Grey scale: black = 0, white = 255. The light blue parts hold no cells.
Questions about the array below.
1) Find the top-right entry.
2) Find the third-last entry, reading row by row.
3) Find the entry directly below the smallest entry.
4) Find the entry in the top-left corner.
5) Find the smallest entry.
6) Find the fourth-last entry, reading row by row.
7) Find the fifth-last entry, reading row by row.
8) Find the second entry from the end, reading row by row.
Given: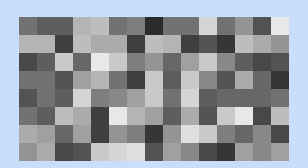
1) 232
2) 160
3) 189
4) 114
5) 43
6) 54
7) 72
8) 136

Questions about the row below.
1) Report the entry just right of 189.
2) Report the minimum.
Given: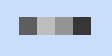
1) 148
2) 54

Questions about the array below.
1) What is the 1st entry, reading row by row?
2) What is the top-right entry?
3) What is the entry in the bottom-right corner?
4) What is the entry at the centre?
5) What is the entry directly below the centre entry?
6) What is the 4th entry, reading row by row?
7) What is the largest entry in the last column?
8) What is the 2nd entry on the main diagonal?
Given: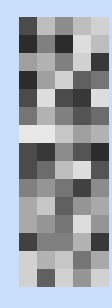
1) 75
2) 209
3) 209
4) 140
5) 189
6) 189
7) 221
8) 128

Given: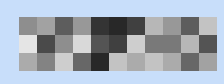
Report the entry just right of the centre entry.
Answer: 206
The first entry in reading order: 142
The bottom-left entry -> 171
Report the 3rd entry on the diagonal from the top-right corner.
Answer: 171
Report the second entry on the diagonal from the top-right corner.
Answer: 183
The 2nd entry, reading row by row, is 162
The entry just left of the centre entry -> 84
